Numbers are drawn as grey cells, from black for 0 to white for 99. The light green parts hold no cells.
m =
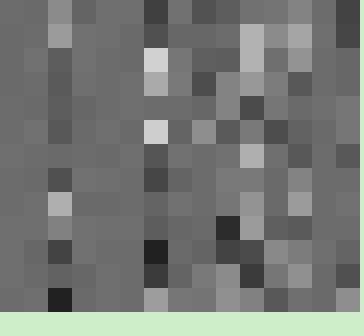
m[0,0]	42
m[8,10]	57
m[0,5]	43
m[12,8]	45
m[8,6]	39
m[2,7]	46
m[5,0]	42
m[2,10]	69
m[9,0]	43
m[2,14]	40
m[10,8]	39
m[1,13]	43
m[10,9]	26
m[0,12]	51
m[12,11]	34
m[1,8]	40
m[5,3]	41
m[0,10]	44
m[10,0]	43
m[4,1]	41
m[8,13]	42
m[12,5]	42
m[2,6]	81
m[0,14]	26
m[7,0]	42
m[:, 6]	[25, 31, 81, 66, 42, 80, 33, 27, 39, 36, 13, 23, 61]
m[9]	[43, 43, 50, 44, 43, 43, 36, 40, 41, 17, 60, 37, 35, 42, 42]
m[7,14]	42
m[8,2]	68
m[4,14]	46
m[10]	[43, 40, 26, 44, 42, 42, 13, 41, 39, 26, 29, 53, 48, 43, 39]
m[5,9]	35
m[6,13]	42
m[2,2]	36
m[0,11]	45

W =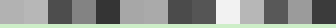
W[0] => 69
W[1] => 71
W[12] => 60

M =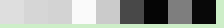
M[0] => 86
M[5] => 28
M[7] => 49

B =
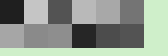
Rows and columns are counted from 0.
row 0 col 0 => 13
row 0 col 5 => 45
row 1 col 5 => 32
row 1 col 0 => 64

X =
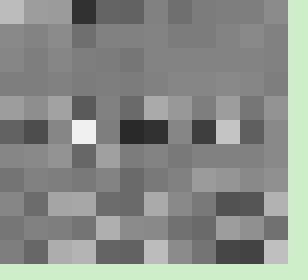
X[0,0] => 73
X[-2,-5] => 44
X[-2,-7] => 54
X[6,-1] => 53
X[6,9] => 50
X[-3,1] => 42
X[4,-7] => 41
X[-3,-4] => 47
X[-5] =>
[52, 53, 57, 40, 62, 48, 51, 47, 50, 50, 50, 53]
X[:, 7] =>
[43, 48, 51, 52, 59, 52, 47, 50, 53, 44, 54]
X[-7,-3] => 61
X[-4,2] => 49
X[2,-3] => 51
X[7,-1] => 56
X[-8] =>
[49, 49, 50, 48, 49, 48, 50, 52, 52, 53, 52, 49]
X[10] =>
[49, 40, 67, 70, 39, 38, 73, 54, 45, 27, 26, 74]
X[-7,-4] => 49
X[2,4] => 48
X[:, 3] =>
[19, 43, 49, 48, 35, 93, 40, 47, 65, 45, 70]
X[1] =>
[53, 51, 54, 43, 50, 50, 51, 48, 48, 51, 53, 50]
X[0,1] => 61
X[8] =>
[52, 42, 64, 65, 42, 41, 66, 53, 47, 32, 33, 69]
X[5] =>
[38, 30, 52, 93, 49, 16, 19, 52, 24, 76, 37, 53]
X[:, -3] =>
[49, 51, 51, 53, 61, 76, 50, 58, 32, 61, 27]
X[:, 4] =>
[39, 50, 48, 49, 50, 49, 62, 51, 42, 68, 39]
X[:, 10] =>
[49, 53, 51, 52, 46, 37, 50, 53, 33, 56, 26]
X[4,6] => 66

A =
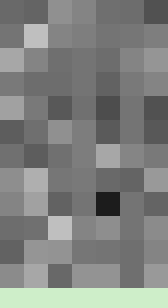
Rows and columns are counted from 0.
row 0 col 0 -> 41
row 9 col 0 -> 42
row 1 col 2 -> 51
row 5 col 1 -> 43
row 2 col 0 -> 65
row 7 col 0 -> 55
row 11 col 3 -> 57
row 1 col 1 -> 74
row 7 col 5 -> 39
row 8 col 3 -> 45
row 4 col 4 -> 30
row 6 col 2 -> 44
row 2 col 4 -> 42
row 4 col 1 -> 47
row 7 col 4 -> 41
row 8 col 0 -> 51
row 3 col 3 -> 45
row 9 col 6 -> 54
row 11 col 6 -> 59
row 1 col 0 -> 45
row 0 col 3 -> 51
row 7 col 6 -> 59
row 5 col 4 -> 35
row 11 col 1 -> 65

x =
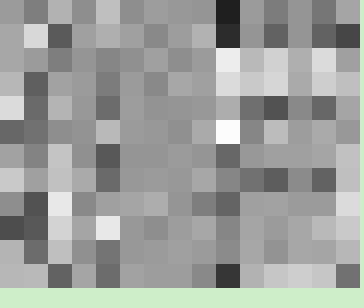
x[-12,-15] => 60
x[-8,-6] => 67
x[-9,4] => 48
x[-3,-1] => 78
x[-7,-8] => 56
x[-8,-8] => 58
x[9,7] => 61
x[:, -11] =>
[74, 68, 52, 48, 42, 72, 34, 41, 62, 90, 45, 42]
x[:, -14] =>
[49, 84, 60, 37, 41, 44, 51, 62, 32, 34, 42, 72]
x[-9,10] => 78
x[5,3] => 57
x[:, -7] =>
[58, 69, 60, 62, 59, 66, 58, 65, 49, 65, 60, 53]
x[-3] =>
[30, 34, 82, 64, 90, 59, 55, 61, 65, 52, 64, 60, 65, 72, 78]
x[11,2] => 38
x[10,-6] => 54
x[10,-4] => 57
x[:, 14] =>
[64, 27, 62, 74, 64, 59, 75, 74, 85, 78, 71, 44]
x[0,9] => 12
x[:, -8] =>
[59, 61, 55, 65, 58, 56, 60, 59, 58, 61, 62, 61]
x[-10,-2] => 85
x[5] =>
[40, 44, 55, 57, 72, 60, 59, 56, 66, 98, 52, 73, 61, 66, 59]
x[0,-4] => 48
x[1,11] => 38
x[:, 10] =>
[60, 58, 72, 78, 43, 52, 59, 44, 62, 64, 65, 69]
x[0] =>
[60, 49, 69, 55, 74, 55, 61, 59, 58, 12, 60, 48, 58, 46, 64]
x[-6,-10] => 58
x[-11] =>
[65, 84, 35, 62, 68, 62, 53, 61, 69, 17, 58, 38, 58, 38, 27]
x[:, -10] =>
[55, 62, 56, 60, 61, 60, 58, 59, 64, 59, 59, 63]
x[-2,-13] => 74

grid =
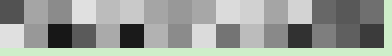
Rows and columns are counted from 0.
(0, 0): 32
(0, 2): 54
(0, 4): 73
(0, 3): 87
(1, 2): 9
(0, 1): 64
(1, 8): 85
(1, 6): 69
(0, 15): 43
